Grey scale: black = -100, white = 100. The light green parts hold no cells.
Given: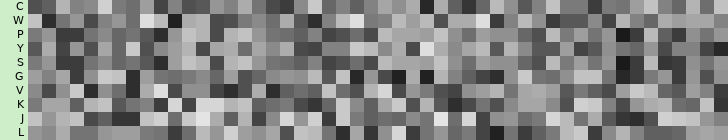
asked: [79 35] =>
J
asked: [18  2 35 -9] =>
C
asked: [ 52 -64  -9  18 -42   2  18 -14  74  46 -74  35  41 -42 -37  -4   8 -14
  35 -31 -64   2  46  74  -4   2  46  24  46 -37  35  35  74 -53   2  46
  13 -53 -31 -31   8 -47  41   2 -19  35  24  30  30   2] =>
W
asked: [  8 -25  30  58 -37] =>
K
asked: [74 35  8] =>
Y
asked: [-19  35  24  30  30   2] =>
W

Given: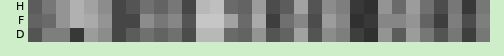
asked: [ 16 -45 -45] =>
F
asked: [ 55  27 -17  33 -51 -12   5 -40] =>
F
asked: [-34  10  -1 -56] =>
H
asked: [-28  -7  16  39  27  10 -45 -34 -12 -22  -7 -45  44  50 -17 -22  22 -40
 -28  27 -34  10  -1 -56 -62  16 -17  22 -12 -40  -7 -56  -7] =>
H
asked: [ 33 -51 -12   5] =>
F
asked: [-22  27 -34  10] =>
D
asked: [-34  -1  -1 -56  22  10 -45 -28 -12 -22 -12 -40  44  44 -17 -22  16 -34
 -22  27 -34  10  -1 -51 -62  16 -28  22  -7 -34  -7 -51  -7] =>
D

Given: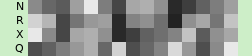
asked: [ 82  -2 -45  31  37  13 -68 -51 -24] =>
N
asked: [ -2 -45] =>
N
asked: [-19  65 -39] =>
Q

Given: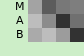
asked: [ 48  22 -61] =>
B
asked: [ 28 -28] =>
M

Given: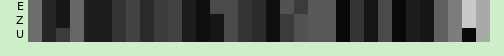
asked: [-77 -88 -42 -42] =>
E
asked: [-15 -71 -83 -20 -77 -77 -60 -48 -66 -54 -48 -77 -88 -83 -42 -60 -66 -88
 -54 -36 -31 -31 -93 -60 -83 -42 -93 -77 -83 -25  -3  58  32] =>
Z
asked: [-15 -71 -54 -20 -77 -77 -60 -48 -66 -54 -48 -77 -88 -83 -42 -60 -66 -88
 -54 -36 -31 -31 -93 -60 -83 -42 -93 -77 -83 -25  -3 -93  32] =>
U

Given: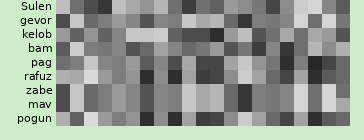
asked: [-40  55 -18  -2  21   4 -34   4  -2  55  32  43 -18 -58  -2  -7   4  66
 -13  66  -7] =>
gevor
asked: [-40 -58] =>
Sulen
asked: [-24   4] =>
kelob
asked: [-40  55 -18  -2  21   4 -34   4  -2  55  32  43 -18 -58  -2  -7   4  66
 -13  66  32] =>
mav

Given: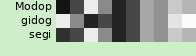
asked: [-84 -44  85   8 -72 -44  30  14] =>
Modop
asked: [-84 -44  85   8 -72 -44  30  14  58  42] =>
Modop

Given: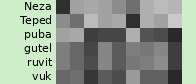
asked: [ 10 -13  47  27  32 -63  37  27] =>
Teped
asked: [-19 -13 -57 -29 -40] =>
vuk
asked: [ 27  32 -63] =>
Teped
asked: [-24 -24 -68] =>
vuk

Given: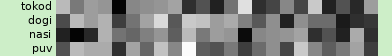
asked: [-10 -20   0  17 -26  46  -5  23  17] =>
nasi
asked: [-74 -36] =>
tokod
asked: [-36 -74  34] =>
nasi
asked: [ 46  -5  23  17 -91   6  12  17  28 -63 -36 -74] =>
nasi

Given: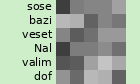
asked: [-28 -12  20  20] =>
veset
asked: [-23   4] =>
bazi
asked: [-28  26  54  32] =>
valim
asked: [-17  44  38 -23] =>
dof
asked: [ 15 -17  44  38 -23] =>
dof

